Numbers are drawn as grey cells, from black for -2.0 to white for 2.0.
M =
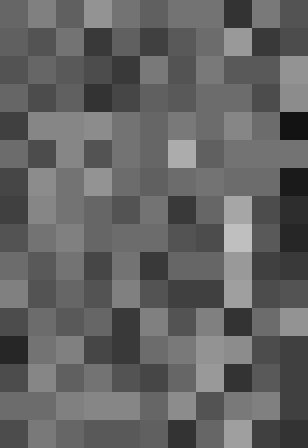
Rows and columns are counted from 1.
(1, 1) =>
-0.4
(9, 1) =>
-0.7
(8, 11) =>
-1.3
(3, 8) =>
-0.1
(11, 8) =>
-1.0
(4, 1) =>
-0.4
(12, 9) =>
-1.2
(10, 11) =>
-1.1
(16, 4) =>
-0.6
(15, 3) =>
0.0
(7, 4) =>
0.3
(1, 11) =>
-0.7
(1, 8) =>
-0.2
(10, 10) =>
-1.0
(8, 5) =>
-0.7
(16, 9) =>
0.5
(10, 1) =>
-0.3
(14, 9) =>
-1.2
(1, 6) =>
-0.5
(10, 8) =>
-0.4
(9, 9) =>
1.0
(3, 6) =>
-0.1
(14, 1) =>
-0.8
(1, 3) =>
-0.5
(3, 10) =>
-0.6
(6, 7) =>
0.7
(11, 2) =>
-0.7
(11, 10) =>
-0.8
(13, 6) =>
-0.3
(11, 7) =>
-1.0
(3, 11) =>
0.3
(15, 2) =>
-0.3
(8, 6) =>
-0.2
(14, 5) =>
-0.7
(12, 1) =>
-0.8

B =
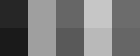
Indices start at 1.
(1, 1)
-1.4
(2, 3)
-0.6

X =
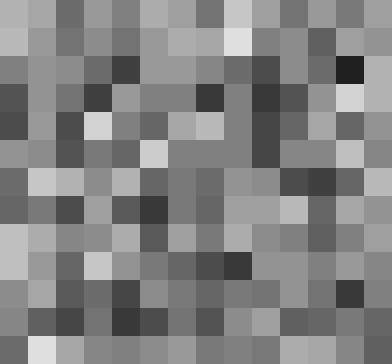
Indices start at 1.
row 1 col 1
0.8
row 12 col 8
-0.7
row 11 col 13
-1.1
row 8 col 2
-0.1
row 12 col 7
-0.2
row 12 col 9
0.2
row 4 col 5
0.4
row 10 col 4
1.1
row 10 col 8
-0.8
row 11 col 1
0.2
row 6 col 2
0.2
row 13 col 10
-0.1
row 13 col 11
0.7
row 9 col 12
-0.5
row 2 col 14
0.3
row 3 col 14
0.8
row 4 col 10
-1.1
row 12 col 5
-1.1
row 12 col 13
-0.1
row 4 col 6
0.0
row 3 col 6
0.4
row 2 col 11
0.2
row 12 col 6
-0.8
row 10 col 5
0.3
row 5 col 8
0.9
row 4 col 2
0.3
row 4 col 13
1.3
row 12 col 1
0.1
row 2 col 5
-0.2
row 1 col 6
0.7
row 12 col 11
-0.5
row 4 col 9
0.0
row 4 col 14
0.8
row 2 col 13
0.5
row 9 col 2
0.7
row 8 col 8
-0.4
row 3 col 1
0.0

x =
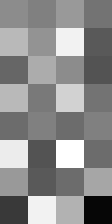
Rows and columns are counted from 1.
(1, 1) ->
0.2
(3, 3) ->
0.2
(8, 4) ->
-1.9
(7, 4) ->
0.6
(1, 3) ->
0.4
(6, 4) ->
-0.3
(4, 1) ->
0.9
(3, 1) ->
-0.4
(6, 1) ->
1.7
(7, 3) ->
-0.3

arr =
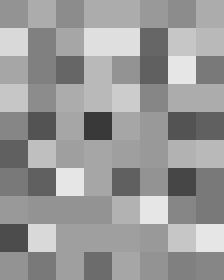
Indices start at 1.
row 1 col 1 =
0.3
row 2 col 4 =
1.5
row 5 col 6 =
0.4
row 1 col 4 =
0.7
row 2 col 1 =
1.4
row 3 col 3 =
-0.4
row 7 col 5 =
-0.5
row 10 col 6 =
0.3
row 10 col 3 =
0.5
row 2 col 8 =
0.9
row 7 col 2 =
-0.5
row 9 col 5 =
0.5
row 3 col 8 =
-0.1
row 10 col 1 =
0.3
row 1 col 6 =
0.4
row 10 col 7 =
0.0
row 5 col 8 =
-0.5
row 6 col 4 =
0.6
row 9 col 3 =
0.5
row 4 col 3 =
0.7
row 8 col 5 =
0.8
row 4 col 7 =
0.7
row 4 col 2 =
0.2
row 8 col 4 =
0.3

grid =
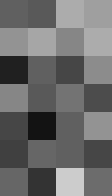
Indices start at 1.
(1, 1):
-0.5
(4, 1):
0.1
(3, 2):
-0.5
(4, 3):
-0.2
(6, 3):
-0.5
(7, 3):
1.2
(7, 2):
-1.2
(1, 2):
-0.6
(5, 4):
0.3
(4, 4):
-0.8
